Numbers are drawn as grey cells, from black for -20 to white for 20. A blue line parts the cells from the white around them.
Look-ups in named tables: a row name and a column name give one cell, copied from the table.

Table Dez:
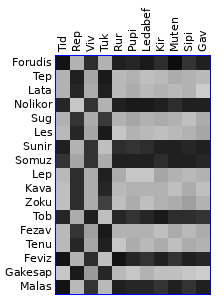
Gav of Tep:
9
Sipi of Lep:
9
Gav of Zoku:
8
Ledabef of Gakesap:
8
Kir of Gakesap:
10
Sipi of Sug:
10
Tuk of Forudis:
8
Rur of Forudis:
-15
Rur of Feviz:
-17
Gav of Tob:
-12
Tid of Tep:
8
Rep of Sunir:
8
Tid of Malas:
-17
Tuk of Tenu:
-15

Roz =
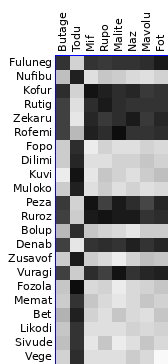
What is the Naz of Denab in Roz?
-15
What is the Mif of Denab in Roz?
-12
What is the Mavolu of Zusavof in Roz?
10
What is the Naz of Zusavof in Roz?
13
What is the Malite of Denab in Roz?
-12
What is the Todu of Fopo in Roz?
-13

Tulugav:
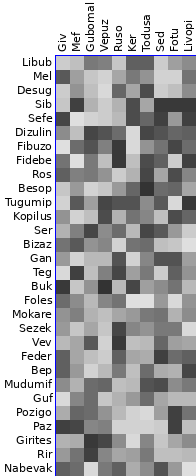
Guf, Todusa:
-3
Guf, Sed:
6
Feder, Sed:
-10
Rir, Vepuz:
1
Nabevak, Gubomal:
14
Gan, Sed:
-7

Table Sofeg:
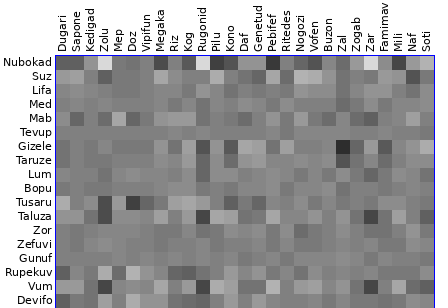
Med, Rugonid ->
-2
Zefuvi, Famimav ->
-1
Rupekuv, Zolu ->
7
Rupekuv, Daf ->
1
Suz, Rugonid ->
0
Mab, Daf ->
-3
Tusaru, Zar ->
-1
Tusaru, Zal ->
-1

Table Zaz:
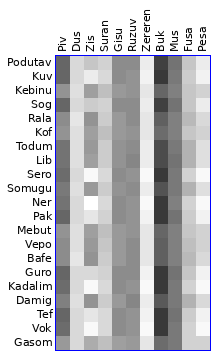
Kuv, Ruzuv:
3
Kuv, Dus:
14
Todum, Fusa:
8
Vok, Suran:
14
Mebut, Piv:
3
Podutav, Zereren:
17
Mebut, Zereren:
16
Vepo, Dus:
15
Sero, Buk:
-11

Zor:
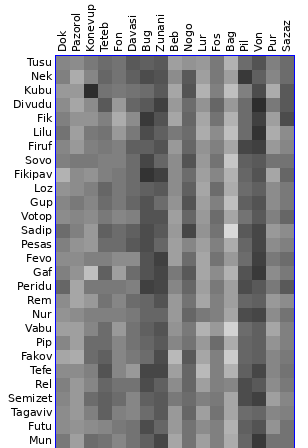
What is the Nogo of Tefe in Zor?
-4
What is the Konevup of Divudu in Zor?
2
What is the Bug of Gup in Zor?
-7
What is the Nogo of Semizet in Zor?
-3
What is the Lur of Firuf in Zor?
3
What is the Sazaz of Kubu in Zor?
-6
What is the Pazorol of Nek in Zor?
7
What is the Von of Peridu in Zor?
-6
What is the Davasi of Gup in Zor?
-4
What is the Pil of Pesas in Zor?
-4
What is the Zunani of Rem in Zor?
-7
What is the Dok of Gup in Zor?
1
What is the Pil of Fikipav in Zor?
-4
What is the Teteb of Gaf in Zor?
-5
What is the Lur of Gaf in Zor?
6
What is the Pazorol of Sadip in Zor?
0
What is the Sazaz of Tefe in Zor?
-2
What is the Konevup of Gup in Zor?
1
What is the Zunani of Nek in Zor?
-7

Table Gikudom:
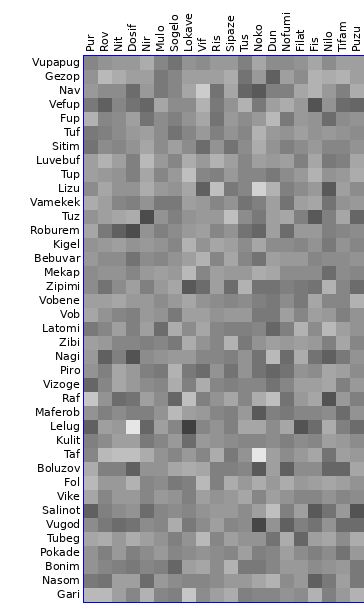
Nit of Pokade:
4
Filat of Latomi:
8
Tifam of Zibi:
6
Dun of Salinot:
10
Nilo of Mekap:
-3
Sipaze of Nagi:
0
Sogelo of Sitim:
5
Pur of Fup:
8
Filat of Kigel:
1
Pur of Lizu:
2
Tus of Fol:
4

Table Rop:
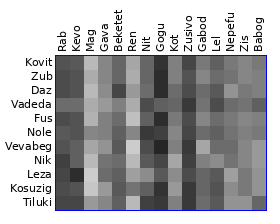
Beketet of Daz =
-9
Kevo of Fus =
-7
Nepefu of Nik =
-2
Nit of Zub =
-4
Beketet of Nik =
-3
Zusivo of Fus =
-8
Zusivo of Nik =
-10
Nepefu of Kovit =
-1
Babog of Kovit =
-1
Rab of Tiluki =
-9
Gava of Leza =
-3
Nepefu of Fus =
-1
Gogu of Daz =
-13
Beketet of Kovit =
-4
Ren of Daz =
4
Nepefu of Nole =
-2
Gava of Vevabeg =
3
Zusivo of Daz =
-8
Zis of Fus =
1
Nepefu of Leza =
5
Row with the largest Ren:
Vevabeg

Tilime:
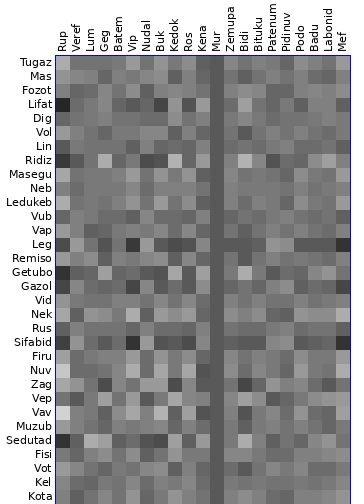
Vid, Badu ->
-2
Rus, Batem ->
-2
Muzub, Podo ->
0
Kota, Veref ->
-5
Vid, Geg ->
-2
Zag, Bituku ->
-4
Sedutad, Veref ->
-5
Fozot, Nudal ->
-5
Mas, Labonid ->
-4
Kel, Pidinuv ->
-2
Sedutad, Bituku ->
0
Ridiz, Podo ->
-4
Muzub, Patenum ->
0
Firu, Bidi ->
-2
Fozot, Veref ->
-4
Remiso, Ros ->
1
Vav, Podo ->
3
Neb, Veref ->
-3

